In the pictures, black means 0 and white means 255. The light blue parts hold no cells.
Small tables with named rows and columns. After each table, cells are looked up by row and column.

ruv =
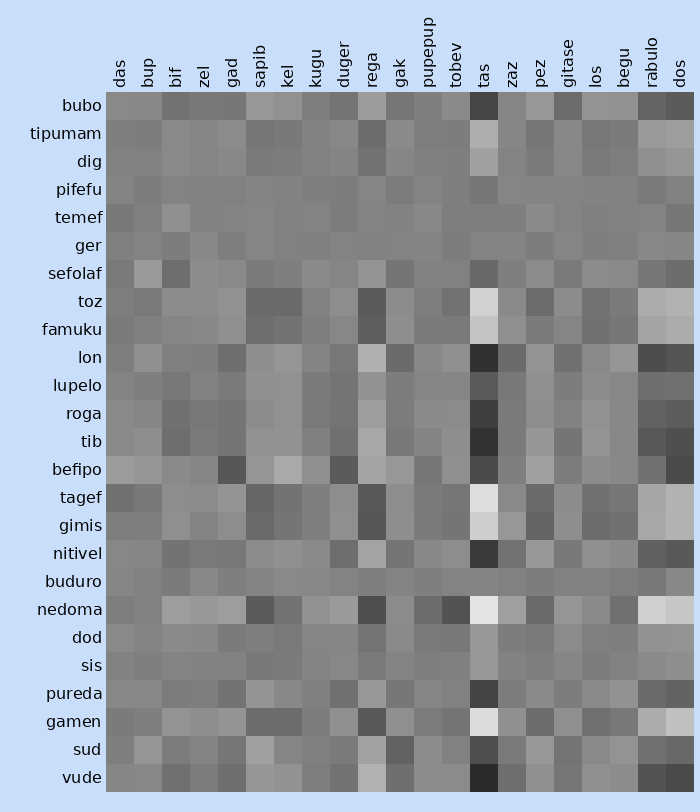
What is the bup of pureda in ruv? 135
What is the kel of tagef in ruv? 115
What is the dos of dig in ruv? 149
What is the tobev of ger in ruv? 125
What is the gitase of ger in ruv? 133
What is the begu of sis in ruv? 130
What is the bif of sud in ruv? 124
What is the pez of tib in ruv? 150
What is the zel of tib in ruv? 122
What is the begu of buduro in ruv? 126
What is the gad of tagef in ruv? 148
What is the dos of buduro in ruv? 136

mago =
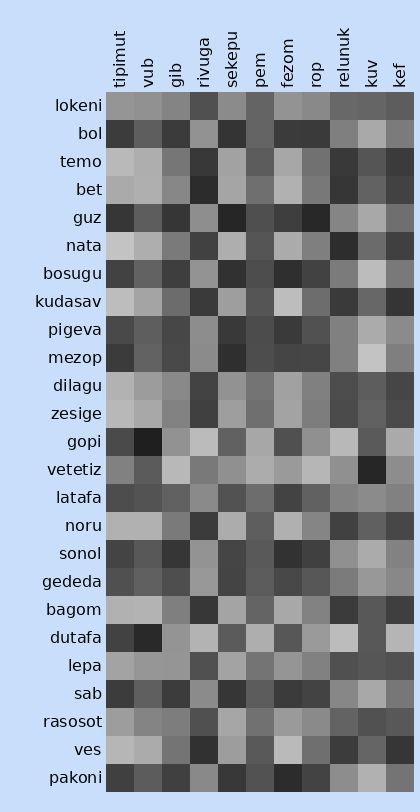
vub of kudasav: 164
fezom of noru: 176
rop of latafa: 97
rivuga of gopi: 187
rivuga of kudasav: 58
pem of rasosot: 113
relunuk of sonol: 144
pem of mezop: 77
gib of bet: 135
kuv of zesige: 97
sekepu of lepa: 163

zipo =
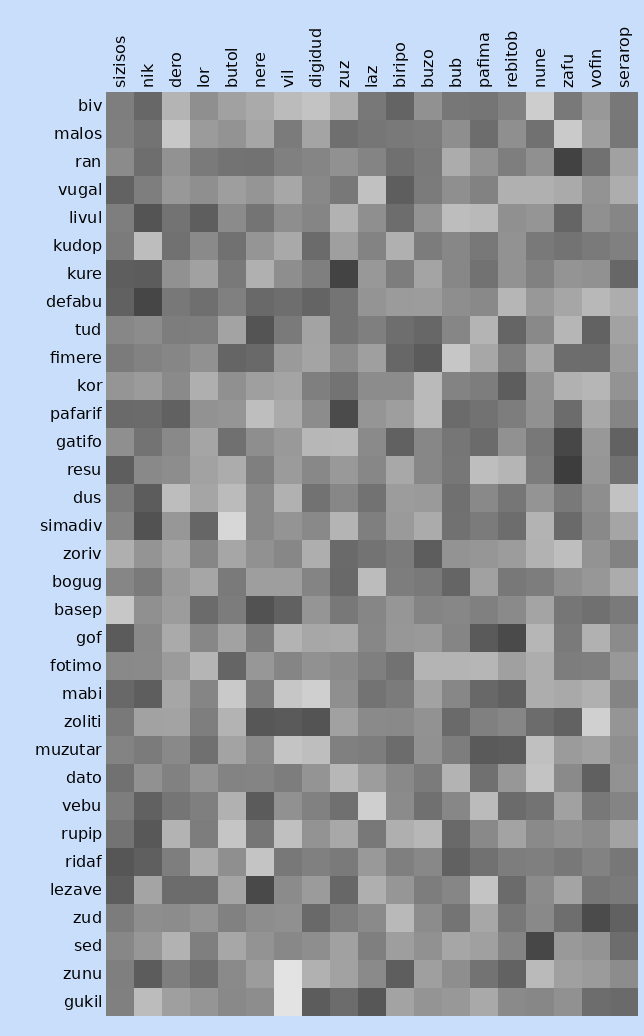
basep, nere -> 82
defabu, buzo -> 156
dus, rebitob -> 118
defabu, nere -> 105
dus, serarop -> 194
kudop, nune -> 121

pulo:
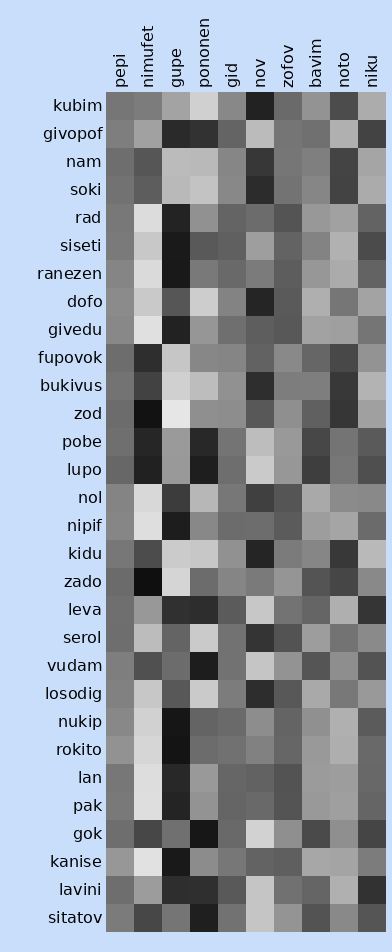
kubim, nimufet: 124
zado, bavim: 84
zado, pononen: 108
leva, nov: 199
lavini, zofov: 113
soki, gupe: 185
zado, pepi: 107
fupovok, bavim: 102
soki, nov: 44
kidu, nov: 37
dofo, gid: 131
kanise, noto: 164
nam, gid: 134
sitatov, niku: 85
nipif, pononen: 136
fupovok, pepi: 109
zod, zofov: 143
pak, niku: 101
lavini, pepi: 110
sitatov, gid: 114

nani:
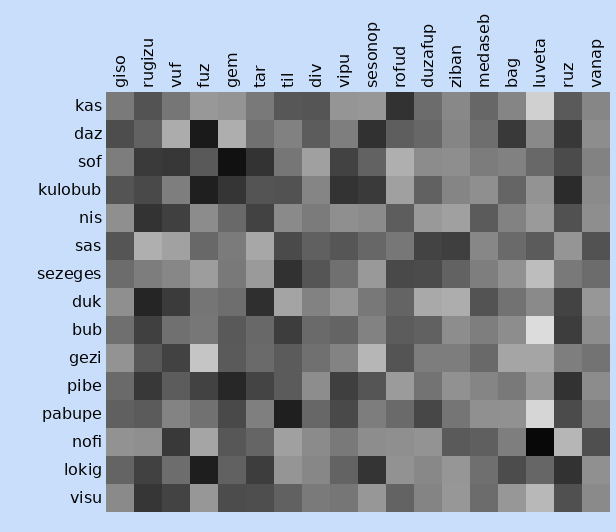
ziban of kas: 136
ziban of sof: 142
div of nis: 123
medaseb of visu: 108
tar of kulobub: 84
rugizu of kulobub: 73
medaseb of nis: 91
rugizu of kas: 83
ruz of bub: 61
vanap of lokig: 144
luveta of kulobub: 147
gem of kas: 148
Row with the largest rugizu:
sas

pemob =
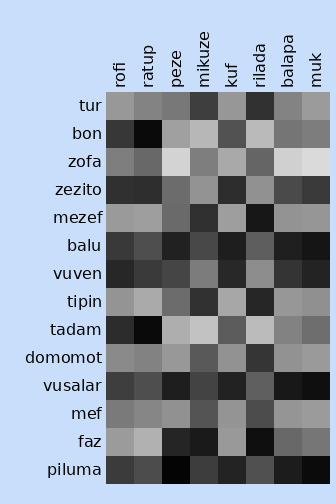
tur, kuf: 151
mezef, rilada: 23
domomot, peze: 152
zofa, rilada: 101
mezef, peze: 106
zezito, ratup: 46
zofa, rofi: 126
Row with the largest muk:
zofa

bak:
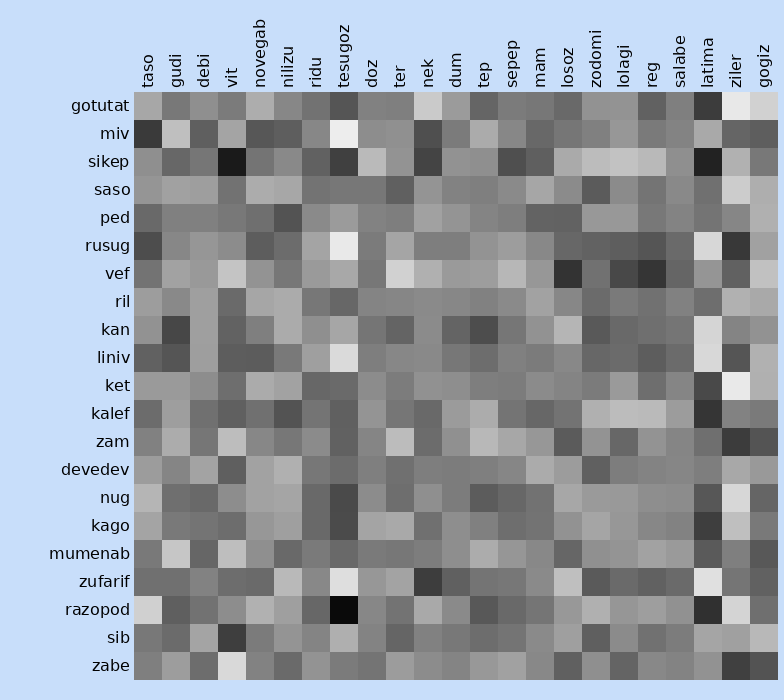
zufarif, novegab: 106
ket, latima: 73
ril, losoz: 135
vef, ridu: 154
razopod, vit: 141
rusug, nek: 126
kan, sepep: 118
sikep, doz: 186
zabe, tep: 152
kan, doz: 117
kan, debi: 159
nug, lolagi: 153
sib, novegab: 123
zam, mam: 151
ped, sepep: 126
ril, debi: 159
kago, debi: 116
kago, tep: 128
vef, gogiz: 193
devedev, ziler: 168
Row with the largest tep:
zam

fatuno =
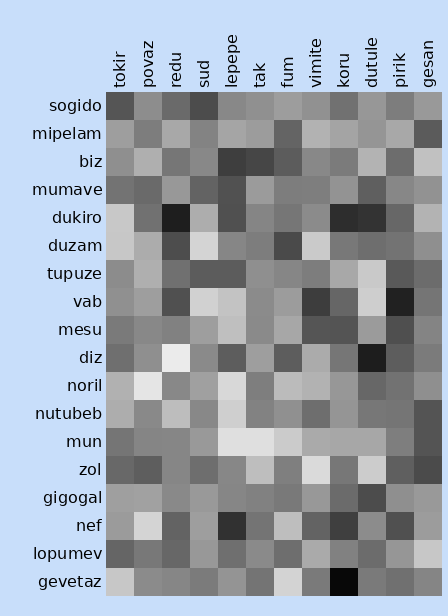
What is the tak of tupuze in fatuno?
143
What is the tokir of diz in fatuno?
111
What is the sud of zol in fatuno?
110
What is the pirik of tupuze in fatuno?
89
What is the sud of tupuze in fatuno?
92
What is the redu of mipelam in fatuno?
168
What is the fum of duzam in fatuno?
74
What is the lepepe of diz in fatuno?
93
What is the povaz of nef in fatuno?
212
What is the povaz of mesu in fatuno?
136
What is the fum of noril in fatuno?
187
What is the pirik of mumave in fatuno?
135
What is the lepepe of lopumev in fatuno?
111
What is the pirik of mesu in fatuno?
79

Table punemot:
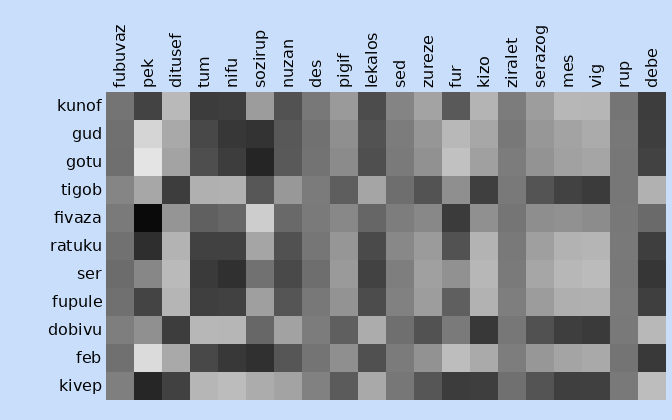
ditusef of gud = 169
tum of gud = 72
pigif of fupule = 147
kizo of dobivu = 56
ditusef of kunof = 185
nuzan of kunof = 82
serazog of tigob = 84
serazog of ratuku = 159
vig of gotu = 165
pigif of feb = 143
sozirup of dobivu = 103

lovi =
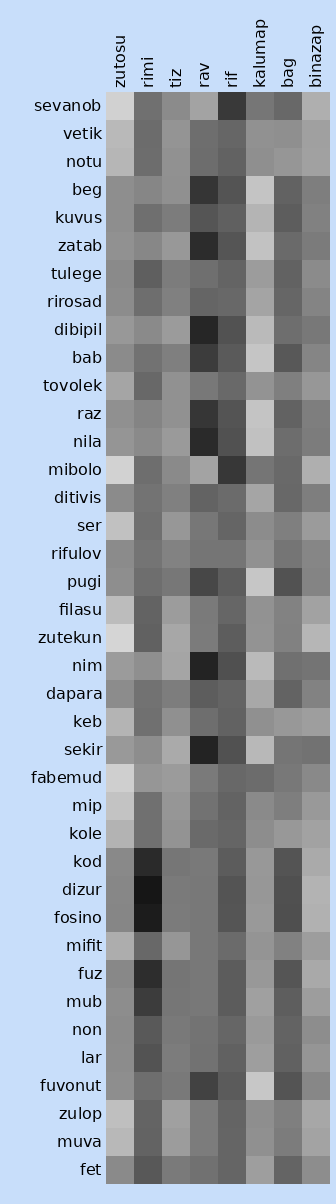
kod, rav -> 121
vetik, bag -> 143
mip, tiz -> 150
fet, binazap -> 141
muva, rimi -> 99
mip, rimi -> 112
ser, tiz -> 151
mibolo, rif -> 55
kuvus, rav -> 85
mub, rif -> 92
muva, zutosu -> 184
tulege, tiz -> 124
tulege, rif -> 100
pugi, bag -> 82
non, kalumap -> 154
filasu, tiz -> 156
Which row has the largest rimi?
fabemud

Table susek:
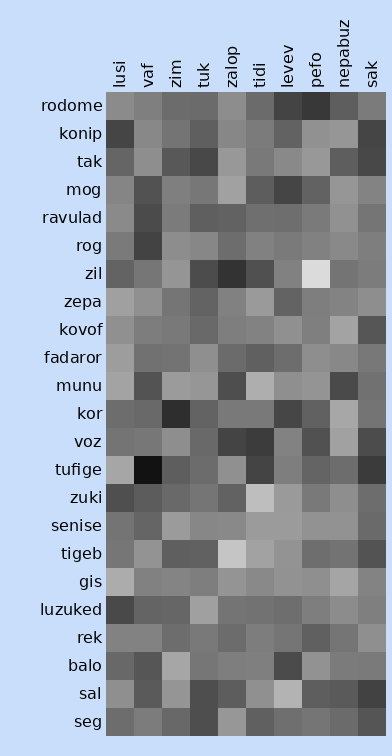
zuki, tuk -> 117
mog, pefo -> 98
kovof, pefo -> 127
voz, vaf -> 119
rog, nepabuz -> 137
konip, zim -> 116
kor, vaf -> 105
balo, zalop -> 126

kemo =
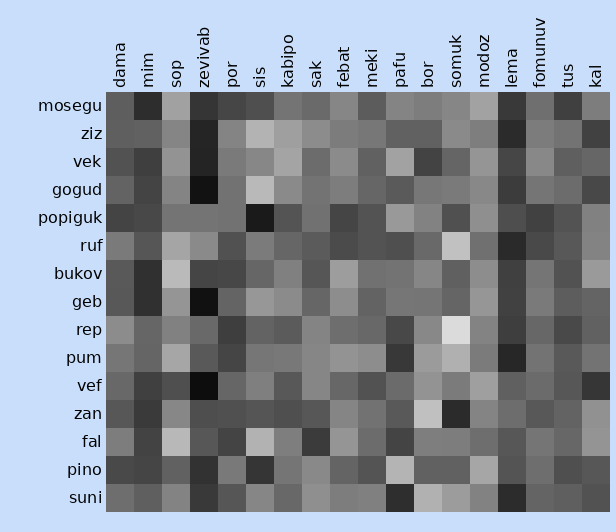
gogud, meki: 102
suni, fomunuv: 100
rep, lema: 62
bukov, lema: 64
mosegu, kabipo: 116
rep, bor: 136
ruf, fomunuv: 73
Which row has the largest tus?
ziz

